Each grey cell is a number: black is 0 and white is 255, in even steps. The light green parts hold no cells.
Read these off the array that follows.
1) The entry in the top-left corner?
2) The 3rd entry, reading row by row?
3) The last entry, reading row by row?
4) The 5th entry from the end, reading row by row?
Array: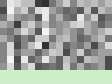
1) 117
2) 216
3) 75
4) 174

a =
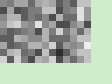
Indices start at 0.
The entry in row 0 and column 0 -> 137
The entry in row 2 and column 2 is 179
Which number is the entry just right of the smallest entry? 93
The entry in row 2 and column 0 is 137
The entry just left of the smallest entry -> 93
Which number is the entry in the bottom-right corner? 194
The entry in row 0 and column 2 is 165
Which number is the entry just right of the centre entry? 124
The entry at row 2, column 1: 179
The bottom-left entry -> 209
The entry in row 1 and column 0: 77
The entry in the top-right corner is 194
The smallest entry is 47
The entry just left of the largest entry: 152
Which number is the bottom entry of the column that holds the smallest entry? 77
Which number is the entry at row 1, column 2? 77
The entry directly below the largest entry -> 194
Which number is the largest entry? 239
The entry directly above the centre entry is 137
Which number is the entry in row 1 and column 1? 165
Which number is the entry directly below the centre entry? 179
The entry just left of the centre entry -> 77
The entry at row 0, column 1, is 124
